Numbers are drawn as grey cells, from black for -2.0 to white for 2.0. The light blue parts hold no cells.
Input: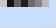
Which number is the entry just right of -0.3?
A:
0.1
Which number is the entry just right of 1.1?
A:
-1.7

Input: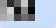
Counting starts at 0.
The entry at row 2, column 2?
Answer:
-0.9
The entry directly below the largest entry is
0.9
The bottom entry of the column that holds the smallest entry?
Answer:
-0.7
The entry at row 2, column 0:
0.7

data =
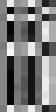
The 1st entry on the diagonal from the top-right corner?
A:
-0.9
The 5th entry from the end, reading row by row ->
0.5
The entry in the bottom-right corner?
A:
-0.9
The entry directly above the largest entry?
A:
1.7
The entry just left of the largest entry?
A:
0.1
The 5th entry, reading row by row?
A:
1.7
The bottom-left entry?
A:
-0.1
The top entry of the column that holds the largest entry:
1.7
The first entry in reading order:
0.1
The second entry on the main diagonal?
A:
-1.9
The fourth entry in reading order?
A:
0.5
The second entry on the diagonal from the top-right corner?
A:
1.5
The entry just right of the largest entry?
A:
0.3
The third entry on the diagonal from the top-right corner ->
0.3
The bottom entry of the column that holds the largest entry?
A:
1.7
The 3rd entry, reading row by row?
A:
0.3
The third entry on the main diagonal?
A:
0.3
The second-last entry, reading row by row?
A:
-1.5

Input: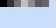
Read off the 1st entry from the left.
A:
-2.0
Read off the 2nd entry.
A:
-1.2
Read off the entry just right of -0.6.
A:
-0.4

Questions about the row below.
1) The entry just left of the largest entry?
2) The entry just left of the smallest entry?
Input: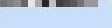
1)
-0.4
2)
0.6

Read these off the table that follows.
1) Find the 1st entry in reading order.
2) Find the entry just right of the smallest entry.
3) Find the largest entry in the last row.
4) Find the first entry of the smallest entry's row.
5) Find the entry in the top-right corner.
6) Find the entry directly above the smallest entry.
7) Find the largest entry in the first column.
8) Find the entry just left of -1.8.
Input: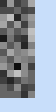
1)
-1.2
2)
0.2
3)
0.0
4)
0.4
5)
0.6
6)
0.2
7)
0.6
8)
-0.2

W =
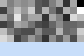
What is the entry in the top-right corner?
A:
-2.0
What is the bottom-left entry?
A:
1.4
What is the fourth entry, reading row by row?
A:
0.2
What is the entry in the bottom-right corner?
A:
0.8
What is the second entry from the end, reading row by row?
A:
-0.8
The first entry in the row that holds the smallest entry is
0.8
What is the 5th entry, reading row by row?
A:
0.4
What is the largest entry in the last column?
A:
2.0
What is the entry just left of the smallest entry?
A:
0.6
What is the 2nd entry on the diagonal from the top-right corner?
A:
0.2
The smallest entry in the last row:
-1.2
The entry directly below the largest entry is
1.0
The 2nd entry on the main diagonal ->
0.2

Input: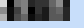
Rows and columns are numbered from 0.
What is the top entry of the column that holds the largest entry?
1.4
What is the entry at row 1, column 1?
-1.8
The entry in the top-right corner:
-1.6
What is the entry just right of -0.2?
0.0
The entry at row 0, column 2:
-0.2
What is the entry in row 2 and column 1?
-1.8

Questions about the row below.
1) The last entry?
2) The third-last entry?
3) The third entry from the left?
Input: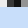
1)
0.3
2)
-1.1
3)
-1.7

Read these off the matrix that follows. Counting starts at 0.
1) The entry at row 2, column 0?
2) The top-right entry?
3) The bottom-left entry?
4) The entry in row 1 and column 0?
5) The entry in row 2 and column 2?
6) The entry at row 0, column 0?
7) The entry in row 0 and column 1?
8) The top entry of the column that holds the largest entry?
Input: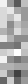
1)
1.4
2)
1.0
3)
-0.4
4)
1.4
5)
1.6
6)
1.8
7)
0.4
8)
-0.6
